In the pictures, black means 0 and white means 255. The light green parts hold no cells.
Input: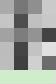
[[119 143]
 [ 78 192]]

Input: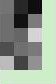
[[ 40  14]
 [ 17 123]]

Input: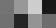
[[152 205]
 [ 37 148]]

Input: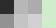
[[183 172]
 [196 209]]

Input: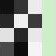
[[ 52 235]
 [239  58]]

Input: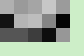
[[154 165]
 [181 189]]

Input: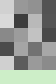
[[152 145]
 [ 61 185]]
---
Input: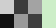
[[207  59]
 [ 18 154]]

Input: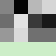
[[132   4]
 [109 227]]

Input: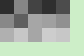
[[ 45 134]
 [136  95]]

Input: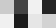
[[203  67]
 [240  27]]

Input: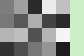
[[125 160]
 [120  88]]

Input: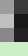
[[157  58]
 [192  24]]

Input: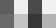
[[ 94 238]
 [105 196]]

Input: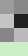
[[156 136]
 [196  32]]
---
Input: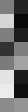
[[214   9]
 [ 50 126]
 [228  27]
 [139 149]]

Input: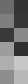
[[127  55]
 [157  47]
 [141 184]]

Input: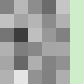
[[194 164 181 140 177]
 [177 126 136 166 167]
 [178 229 146 129 174]]

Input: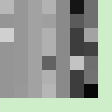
[[149 151 162 159 138  91 111]
 [149 151 162 176 138  61  66]
 [149 151 162 176 138  61 114]]

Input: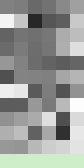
[[244 197  39  86  94 201]
 [107 123 109 118 174 222]
 [ 80 131 130 128 166 181]
 [ 92  93 152 122 185 253]
 [175 189  97 168  48 231]]

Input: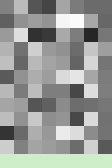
[[ 96 145 157 147 245 251 167 103]
 [179 113 207 153 145 108 197 158]
 [ 90 146 173 157 218 229 166 124]
 [165 158  85  96 139 109 112 119]
 [ 52 106 174 152 235 220 140 115]]

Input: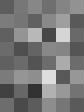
[[124 117  97 137 159  89]
 [107  79 100 136 133  85]
 [123 149 142 221  89 151]
 [109  74  92 141 118  90]]

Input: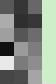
[[172  47  55]
 [ 16 155 125]
 [ 70  75 165]]
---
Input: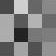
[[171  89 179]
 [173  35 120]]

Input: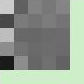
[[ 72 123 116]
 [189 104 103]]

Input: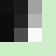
[[ 12  34 181]
 [ 12  78 249]]

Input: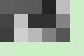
[[ 68 194  49]
 [ 62 207 185]]

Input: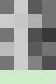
[[204 198 176]
 [117 204  79]]

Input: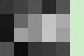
[[ 24 103 143]
 [ 20 159 142]]
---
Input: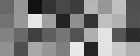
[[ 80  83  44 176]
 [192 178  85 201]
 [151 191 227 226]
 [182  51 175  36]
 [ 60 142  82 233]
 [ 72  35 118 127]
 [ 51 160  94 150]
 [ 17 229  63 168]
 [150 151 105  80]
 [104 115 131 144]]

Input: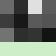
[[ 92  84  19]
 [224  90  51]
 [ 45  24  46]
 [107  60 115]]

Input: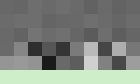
[[103 108 102 119 157]
 [ 99 102  94 174  72]
 [106 107 110  70 129]
 [ 98 111  91 186 208]
 [106 105 102 123  93]
 [110 104 112  53 105]
 [106 101 108  86  26]
 [110 110 116  46 147]
 [102 110  99 134 153]
 [104 107 105 106 149]]

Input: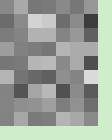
[[150  60  96 171  79 218  90 110 138]
 [119 139 152 171 170 132 139 145 168]
 [137 109 132 180 137 143  81 126 180]
 [122 202 178 118 185  96 184 159 126]
 [119 211 178 124 181 104 165 146 122]
 [169 138 132 129 122 116  84 143 167]
 [136 108 124 157 118 180 131 132 130]]

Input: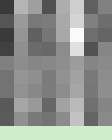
[[129 109 101 134 138 141 142 133 138]
 [ 95 128 110  82 133 121 119 112 100]
 [207 212 250 224 156 162 166 185 194]
 [173 169 168 140 142 145 141 162 139]
 [ 81 124 118 104 136 123 124 102 115]
 [159 120  96 107 134 143 136 153 121]
 [180 154 149 143 141 149 145 166 144]
 [ 58  85  58  65 128 115 115  89  91]]

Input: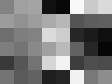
[[218  95  15   6  75 141]
 [202  93  27  38  78 120]
 [248  84  38  98  61 242]
 [  8 183 205 186 243  37]
 [ 17 170 219 160 214  31]
 [164 157 130 137 115  98]
 [160 145 126 116  86  90]
 [130 156 110 125  57 116]]

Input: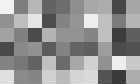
[[167 182  95  81 201 173]
 [ 71 123  60  75 238  58]
 [172 192 192 157 145  84]
 [168 238 133  95 209 218]
 [142 149 147 100 168 212]
 [109 131 147 131 107 186]
 [ 99  76 179  91 193 208]
 [183 229  75 145  98 133]
 [126 190 129 137 119 138]
 [242 145 162  73 131 224]]
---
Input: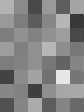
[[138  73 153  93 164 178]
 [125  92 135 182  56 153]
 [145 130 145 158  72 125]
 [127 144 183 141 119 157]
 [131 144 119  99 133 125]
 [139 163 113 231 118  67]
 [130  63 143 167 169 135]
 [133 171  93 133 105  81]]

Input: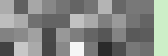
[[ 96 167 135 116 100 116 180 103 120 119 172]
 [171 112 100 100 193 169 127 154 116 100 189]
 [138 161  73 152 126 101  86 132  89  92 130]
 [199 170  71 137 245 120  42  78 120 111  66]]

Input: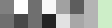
[[255 111 247 161  93 180 128]
 [ 72 111  35 226 167 180 111]]

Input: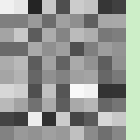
[[230  36 199  78 204 195  54  64 240]
 [126 154 108 160 143  95 167 168 127]
 [200  92 172 132 187 174 120 126 164]
 [106 169 143 159  79 127 158 147 106]
 [185  92 162  98 170 146  94 144 172]
 [179 102 144 130 160 164 103 121 165]
 [206  79 192  85 249 242  51  52 215]
 [163 113 170  93 169 182 102 117 185]
 [ 59 237  48 204  69  90 215 200  68]
 [153 146 160 153 192 139 111 135 130]]

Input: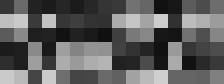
[[106  34  27  38  27  39  53  57 114 102  17  23  92  76 109  54]
 [201  58 194  54  62  50  49 172 197 164 205  49 188 175 156 191]
 [137  30  34  18  33  25  16  63 121 135  23  20 114  79 134  91]
 [ 30 138  25 159 132 147 145  65  50  36  17 154  55  67  77  27]
 [ 30 158  54 172 154 173 180  33  36  76  21 170  17  41  57  46]
 [185  69 203 110  69  70 105  97 162 186 207 100 101  98 128 202]]

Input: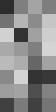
[[127 164 126  45]
 [181 139 197 114]
 [ 50 160 206 209]
 [152 127 212 169]
 [173 102 163 186]
 [211  50  55 137]
 [163  79 130 157]
 [123  64 117  64]]
